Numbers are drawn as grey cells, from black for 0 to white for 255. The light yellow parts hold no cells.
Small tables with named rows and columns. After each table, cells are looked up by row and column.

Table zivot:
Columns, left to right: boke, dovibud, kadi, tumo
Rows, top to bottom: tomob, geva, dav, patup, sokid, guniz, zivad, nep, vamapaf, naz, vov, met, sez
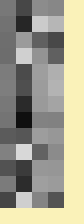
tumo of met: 155
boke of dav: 110
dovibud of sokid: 75
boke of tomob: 120
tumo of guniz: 179
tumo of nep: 129
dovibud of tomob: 71
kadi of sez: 132
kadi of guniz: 156
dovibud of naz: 216
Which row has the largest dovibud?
naz

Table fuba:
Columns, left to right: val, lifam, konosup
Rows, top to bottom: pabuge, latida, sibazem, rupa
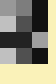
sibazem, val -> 34
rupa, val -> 192
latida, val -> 192
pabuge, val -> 152
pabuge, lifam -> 125
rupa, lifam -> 80
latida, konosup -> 17
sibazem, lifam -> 34
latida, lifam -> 80
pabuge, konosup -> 17
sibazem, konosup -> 159
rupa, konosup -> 17

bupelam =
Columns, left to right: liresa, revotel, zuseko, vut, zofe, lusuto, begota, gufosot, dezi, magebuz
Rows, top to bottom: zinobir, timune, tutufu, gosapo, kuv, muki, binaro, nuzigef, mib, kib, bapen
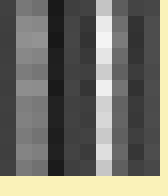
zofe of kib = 67
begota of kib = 222
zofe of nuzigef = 66
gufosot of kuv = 97
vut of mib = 30
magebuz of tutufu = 77
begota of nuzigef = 215
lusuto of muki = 53

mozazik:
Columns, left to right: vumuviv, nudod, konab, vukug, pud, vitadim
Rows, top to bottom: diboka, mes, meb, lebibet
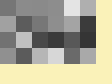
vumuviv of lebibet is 144
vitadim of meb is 53
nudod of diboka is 139
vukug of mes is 142
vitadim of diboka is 175
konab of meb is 73
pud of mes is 164
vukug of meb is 58
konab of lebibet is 182
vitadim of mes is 59
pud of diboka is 228
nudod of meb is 192
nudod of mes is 92
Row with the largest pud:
diboka

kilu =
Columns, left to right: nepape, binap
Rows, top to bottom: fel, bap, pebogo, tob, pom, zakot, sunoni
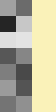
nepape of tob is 87
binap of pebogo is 227
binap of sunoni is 144
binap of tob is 134
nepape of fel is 161
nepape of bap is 37
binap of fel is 107
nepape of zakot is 155
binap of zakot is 84
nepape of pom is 126
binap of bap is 199
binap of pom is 73
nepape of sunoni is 116
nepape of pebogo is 222

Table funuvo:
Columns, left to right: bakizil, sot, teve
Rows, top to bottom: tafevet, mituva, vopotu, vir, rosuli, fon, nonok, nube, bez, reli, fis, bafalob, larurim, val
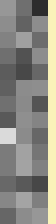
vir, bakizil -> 111
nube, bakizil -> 89
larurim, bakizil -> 135
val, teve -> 151
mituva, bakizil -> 141
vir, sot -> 82
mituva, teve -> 141
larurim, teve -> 127
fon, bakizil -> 96
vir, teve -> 141
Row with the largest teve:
val

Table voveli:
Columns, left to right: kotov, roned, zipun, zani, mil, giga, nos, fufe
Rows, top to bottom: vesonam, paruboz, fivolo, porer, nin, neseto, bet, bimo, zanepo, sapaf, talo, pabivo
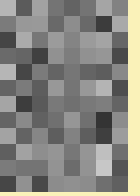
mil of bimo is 150
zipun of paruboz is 153
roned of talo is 116
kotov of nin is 182
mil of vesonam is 99
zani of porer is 145
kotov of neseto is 100
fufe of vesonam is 130
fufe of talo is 84
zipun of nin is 123
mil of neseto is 117

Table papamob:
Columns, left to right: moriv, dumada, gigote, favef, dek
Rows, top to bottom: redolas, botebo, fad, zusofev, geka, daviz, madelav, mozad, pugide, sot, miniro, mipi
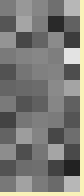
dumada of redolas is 152
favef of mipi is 106
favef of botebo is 41
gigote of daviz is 108
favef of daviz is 138
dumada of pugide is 157
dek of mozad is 84

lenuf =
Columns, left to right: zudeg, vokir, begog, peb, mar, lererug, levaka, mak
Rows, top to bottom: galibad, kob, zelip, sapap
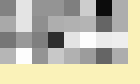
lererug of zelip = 253
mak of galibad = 173
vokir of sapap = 253
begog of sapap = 148
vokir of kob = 228
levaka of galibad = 12
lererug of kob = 180
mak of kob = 173

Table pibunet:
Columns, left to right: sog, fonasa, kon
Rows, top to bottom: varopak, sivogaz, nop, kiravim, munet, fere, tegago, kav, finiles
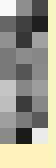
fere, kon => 156
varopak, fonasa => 143
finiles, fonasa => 25
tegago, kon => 135
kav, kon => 91
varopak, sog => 248
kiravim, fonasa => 139
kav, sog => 158
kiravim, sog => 123
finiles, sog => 138
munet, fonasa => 84
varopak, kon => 72
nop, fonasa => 55
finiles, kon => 235
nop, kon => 162
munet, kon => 138
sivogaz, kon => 30

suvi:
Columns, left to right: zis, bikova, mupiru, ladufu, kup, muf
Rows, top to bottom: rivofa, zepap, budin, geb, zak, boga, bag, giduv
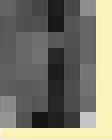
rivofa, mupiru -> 70
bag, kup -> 77
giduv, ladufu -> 32
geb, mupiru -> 115
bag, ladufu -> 39
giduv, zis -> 149
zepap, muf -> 102
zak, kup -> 74
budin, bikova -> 104
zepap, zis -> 88

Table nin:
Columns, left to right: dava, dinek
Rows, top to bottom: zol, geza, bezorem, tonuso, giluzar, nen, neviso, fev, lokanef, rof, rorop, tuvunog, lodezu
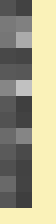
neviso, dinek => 63
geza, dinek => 128
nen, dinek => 193
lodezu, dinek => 62
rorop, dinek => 66
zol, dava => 82
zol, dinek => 66
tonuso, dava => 72
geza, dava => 121
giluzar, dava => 89
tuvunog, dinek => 67

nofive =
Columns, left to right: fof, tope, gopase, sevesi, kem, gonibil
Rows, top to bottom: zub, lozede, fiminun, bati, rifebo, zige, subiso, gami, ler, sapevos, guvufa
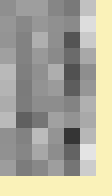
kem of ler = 53
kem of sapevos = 99
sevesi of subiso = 141
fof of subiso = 172
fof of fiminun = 148
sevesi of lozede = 144
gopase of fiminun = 175
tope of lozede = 136
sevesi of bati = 138
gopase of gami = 117
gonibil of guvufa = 204
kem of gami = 147
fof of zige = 180
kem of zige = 93

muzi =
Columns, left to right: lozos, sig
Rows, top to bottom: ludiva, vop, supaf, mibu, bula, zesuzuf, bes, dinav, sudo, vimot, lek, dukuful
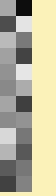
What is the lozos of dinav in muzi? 138
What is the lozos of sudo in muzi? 215
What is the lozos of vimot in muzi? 181
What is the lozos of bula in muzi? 145
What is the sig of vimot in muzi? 88
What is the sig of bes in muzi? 63
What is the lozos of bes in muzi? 164
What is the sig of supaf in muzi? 121
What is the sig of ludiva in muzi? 13
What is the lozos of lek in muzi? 91
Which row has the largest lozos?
sudo

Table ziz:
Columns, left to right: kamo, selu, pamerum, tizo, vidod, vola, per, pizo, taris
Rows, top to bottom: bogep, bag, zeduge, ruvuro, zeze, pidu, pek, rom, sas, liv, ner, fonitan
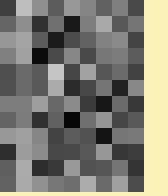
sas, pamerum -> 134
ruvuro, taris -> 92
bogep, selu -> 190
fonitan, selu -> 170
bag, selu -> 142
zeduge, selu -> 164
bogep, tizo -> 92
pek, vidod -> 139
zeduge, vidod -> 76
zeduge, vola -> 98
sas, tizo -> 67

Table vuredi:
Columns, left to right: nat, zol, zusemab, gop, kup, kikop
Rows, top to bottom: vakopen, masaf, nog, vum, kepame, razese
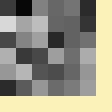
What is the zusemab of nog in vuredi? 160
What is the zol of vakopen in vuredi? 7
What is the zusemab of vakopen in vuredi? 130
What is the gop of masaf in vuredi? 100
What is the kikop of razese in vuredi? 157
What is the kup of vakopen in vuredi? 115
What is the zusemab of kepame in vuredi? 84
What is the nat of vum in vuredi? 176
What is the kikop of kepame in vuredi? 150
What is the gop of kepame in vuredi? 76
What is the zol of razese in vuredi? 91
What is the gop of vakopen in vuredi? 103
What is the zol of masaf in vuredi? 165
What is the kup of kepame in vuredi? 102

